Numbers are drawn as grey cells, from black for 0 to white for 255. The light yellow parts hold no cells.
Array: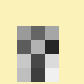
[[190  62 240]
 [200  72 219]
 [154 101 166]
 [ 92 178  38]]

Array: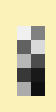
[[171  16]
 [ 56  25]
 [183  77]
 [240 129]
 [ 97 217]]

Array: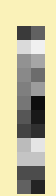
[[118  14]
 [ 86  25]
 [ 97  36]
 [ 67  47]
 [ 76  76]
 [ 58  97]
 [137 108]
 [127 156]
 [146 166]
 [196 196]
 [187 229]
 [218 240]]

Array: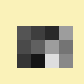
[[ 53  21 222 136]
 [ 84  62  41 157]
 [ 74  96 157 116]]

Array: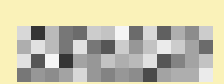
[[216  53 186 119 107 204 195 245 107 216  96 174 140 204]
 [225  86 245  53 163 151 195 174 186 225  86 131 163 195]
 [119 151 140 163 216 151 131 151 140  74 163 174 174 235]
 [174 225 186 119 225 119  86 204 151 195 235 204 163 107]]

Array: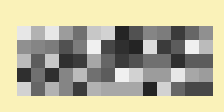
[[187  92 199  47  59 167 102  59  81 112 112  47  92  92]
 [210 102 178 133  59 178 167 167 167  36 210 102  71  71]
 [ 47 112  47 133 187 112  92 240 210 156 156 231 167 156]
 [144 133 124  81 124 240  71  47  36 220  59  92 240 187]
 [231 178 231 156 112 199 210  36  81 133 124  59 102 144]]

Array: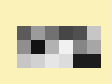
[[143  18 178 241 134 166]
 [ 91 155 113  70  80 198]
 [198 209 230 220  28  28]]

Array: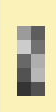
[[ 52  82]
 [155  93]
 [204 113]
 [104 174]
 [ 82 183]]

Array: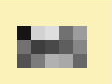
[[113  62  73  94 134]
 [ 82 124 177 168 103]
 [ 21 210 222 113 156]]
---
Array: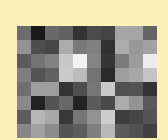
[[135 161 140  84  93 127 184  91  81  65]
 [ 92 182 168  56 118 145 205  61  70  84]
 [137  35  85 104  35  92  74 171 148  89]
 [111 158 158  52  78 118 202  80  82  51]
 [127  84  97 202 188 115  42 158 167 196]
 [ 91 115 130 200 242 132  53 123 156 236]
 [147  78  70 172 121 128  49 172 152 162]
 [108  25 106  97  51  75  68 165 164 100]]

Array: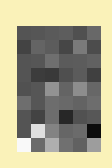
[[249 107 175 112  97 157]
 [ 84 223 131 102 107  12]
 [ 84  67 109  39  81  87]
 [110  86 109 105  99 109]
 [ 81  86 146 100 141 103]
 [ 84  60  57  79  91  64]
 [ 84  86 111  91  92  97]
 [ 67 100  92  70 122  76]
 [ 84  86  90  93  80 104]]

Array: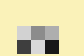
[[ 62 216  24]
 [210 140 174]]

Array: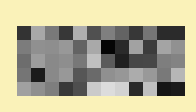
[[160 143 126  56  78 202 220 210  41 191  21  26]
 [117  27 137 152  86 106 144 151 172 153 121 182]
 [109 157 137 142 120 192  91  31  70  71 126 131]
 [124 144 142 152  99 169   5  42 162  60 164 145]
 [ 51 168 121  55 175  80 127  99  55 117  43  43]]

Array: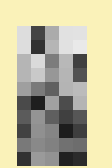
[[ 49 154 146  33  43]
 [121 137 129 113 109]
 [ 66 144 133  29  62]
 [ 91 148  95  64  86]
 [ 74  30 161  76 180]
 [159 122  96 180 187]
 [181 201 151 181  82]
 [181 218 124 184  64]
 [221  49 181 225 233]
 [221  68 171 225 226]]

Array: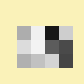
[[176 193 212  69]
 [220 243  92  74]
 [173 240  23 206]]

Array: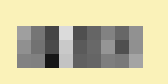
[[130 128  22 195  96 101 126 121 164]
 [144 114  74 201  90 104 149  79 144]
 [159 117  69 219  79 101 130 103 145]]

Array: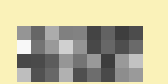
[[190  81 103 177  79 109  73 141 154]
 [ 72  74  92 150 116 153  61 153 194]
 [248 116 153 208 148  72 103  78 106]
 [149 102 172 128 130  68  98  62  76]]

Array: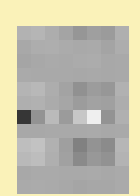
[[170 171 170 168 165 167 167 170]
 [168 170 170 169 169 170 168 170]
 [185 189 175 161 138 152 146 179]
 [190 194 177 159 129 147 139 182]
 [168 168 169 169 169 170 168 169]
 [ 54 147 186 155 199 239 147 176]
 [175 177 171 166 156 162 160 173]
 [180 184 173 163 145 156 151 177]
 [170 169 169 169 168 169 168 169]
 [165 168 170 169 171 172 168 169]
 [168 173 174 171 169 170 164 173]
 [178 181 173 164 150 159 155 175]]
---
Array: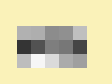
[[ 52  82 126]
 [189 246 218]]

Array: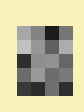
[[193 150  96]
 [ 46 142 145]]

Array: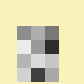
[[235 154  46]
 [182 218 199]]

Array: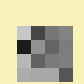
[[ 27 146 100]
 [183  98 123]]

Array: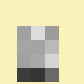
[[165 163 185]
 [161 169 212]]

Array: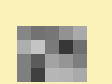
[[174 196 122]
 [127  91 163]]

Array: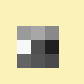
[[248  80  32]
 [100  85  74]]
